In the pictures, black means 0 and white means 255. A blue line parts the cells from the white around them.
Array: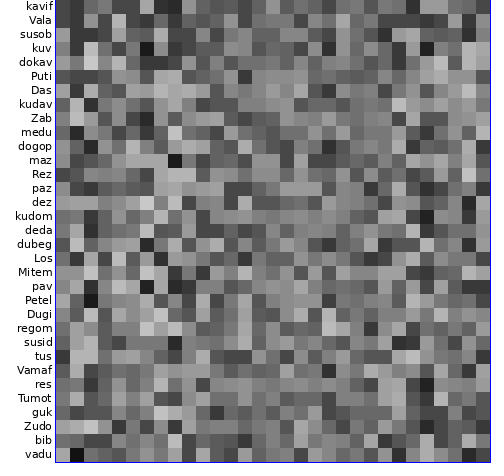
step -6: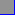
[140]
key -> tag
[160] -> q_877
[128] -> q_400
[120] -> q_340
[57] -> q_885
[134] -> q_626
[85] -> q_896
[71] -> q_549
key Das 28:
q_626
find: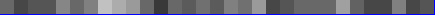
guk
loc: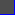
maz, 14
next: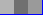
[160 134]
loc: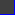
Petel, 20
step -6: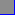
[134]

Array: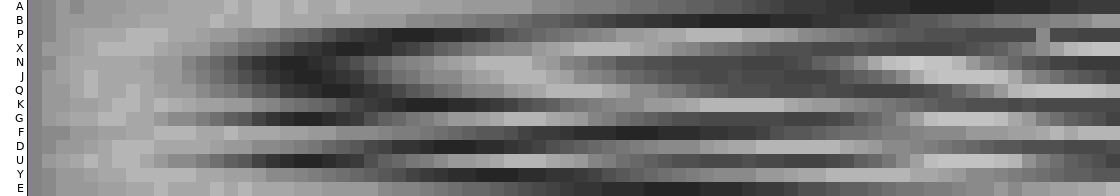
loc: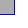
K, 11
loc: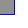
U, 72

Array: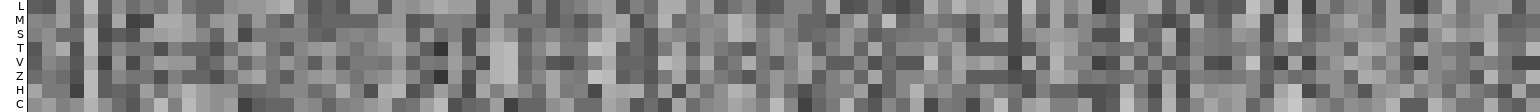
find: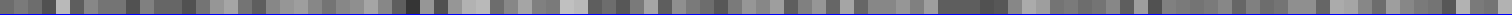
Z
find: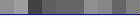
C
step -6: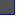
[75]
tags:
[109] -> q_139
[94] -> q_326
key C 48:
q_139
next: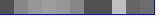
[171  74]

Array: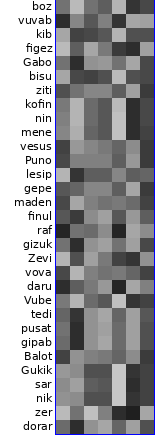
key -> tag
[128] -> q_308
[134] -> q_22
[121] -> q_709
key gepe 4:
q_22
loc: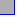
mene, 2

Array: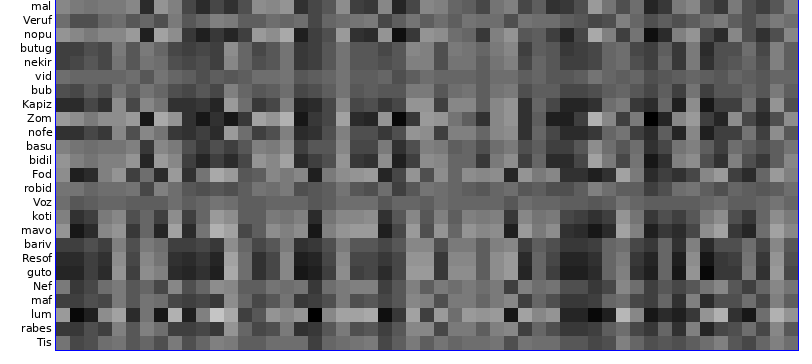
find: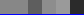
Resof
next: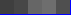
[ 63 102]
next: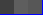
[56 63]
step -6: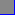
[129]

